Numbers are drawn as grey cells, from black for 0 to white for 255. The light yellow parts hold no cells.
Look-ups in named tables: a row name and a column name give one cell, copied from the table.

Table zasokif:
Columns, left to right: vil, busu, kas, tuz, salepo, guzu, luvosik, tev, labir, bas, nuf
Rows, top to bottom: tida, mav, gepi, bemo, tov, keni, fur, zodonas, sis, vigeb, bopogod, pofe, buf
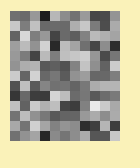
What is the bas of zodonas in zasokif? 181
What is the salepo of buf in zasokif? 138
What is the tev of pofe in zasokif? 46
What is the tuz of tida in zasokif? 29
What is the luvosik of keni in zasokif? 131
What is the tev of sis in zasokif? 119
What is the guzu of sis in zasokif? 189
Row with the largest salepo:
sis

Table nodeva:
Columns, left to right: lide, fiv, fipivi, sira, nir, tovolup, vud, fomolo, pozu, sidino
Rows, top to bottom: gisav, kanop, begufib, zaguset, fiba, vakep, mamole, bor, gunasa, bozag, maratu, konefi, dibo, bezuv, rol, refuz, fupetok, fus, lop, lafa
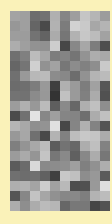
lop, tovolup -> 135
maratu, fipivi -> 227
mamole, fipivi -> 184
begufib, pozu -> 188
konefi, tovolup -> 71
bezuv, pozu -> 191
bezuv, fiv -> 148
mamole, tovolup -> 136
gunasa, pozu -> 171
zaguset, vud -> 136
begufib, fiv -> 156

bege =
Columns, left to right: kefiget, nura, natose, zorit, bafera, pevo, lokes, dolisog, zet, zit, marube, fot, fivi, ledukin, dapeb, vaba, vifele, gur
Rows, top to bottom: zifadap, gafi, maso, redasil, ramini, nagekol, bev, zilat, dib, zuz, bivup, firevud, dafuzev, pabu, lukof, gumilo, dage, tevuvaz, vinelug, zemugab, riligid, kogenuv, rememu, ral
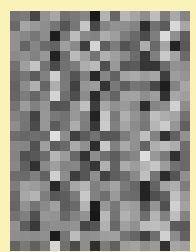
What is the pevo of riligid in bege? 103
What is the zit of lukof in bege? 112
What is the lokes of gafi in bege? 119
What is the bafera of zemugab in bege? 160
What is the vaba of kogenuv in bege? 178
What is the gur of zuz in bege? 141
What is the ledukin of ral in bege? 143
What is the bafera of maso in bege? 30
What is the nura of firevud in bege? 117
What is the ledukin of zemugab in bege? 82

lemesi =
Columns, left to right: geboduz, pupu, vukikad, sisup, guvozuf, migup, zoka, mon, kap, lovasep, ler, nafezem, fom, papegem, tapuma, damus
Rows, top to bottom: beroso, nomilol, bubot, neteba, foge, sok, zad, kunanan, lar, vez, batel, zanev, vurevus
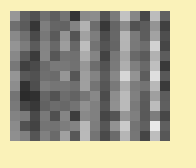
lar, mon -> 118
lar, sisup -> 102
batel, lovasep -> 70
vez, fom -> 122
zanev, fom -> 116
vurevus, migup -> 160
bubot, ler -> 103
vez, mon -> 144
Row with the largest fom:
zad

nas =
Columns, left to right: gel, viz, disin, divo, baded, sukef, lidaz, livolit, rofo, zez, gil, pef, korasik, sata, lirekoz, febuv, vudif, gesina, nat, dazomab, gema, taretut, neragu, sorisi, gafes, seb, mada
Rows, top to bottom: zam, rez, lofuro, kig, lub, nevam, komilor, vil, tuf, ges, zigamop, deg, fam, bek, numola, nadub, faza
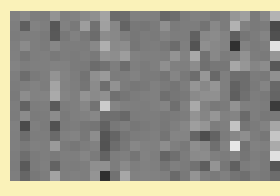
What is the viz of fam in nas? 109
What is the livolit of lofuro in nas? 121
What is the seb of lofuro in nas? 132
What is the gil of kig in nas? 138
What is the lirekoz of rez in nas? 123
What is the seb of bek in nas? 127
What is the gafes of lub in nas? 125
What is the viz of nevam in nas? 125
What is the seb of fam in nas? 119
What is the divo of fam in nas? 125
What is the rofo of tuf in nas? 138
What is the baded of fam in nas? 106
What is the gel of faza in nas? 126
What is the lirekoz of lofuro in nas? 122
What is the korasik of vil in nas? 119
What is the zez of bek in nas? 83
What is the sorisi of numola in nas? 117

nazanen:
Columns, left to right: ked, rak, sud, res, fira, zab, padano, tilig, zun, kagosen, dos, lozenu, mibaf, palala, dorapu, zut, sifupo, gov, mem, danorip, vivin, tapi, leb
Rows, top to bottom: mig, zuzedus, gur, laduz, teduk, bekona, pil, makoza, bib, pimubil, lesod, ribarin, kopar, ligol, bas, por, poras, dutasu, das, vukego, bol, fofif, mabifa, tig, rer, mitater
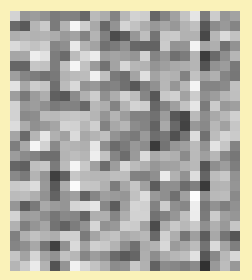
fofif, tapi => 153
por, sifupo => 162
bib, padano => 139
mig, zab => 130
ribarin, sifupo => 105
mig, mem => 229
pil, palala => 223
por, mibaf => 187
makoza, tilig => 147

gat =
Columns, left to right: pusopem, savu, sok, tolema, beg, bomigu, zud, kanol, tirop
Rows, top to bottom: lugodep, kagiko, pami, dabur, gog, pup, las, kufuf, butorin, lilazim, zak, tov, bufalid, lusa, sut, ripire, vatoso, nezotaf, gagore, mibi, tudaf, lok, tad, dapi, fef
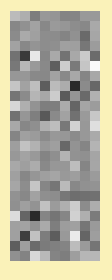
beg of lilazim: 126
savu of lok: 162
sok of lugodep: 125
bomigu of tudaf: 134
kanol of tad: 101
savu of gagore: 136
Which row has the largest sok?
gog

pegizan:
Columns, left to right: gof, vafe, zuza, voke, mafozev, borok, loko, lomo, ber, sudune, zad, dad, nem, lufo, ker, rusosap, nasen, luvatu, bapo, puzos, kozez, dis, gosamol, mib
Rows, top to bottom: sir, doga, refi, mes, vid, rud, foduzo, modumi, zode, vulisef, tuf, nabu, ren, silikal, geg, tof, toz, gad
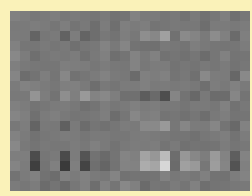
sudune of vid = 128
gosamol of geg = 94
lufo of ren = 124
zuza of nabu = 100
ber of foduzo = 123
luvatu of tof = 160
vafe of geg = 126
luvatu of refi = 138
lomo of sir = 120
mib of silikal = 120
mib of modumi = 122
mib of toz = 131
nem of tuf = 135
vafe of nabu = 125
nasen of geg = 109
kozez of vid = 118

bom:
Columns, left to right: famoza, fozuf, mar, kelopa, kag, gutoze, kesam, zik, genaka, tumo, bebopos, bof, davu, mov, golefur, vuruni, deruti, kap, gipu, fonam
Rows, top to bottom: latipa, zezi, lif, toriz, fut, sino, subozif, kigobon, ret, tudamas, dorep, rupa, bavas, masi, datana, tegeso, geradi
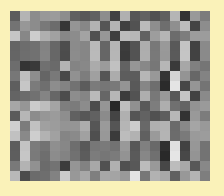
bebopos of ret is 182
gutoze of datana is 131
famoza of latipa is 92
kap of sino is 167
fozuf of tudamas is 150
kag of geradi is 130
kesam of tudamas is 123
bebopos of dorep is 68
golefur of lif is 157
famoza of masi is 93
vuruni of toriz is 153
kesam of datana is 113
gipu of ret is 66
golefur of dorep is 81
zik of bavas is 161
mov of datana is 135
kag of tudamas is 164
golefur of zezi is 142
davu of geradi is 227

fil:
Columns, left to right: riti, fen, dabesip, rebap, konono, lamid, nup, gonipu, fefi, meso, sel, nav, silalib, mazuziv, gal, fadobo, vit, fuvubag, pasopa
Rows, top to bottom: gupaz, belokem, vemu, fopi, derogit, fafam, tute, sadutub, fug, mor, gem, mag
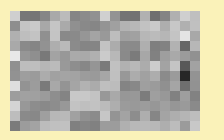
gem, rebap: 159
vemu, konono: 196
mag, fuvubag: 155
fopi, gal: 127
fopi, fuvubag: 102
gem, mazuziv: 174
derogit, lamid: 152
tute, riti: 146
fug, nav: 151
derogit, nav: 138
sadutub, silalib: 136
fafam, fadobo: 163
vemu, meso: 153
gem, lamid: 185
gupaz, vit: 176
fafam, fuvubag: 88
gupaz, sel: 147
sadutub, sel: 188
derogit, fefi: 176
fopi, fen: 138

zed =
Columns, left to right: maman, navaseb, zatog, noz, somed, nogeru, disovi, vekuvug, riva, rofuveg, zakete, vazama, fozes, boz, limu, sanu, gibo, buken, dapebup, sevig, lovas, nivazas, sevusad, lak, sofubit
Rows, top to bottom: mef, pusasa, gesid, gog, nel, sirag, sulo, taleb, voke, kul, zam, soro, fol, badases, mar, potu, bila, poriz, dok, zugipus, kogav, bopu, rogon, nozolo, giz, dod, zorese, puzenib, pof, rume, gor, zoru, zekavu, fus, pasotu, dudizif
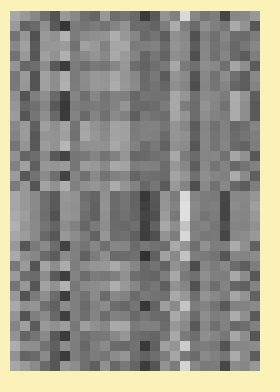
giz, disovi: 128
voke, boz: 117
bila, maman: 155
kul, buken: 125
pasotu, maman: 146
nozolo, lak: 143
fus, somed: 96
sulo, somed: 142
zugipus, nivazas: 69
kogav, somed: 82
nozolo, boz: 119
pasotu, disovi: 125
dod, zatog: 84
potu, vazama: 163
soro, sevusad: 103
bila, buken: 149
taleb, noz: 160
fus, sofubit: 140

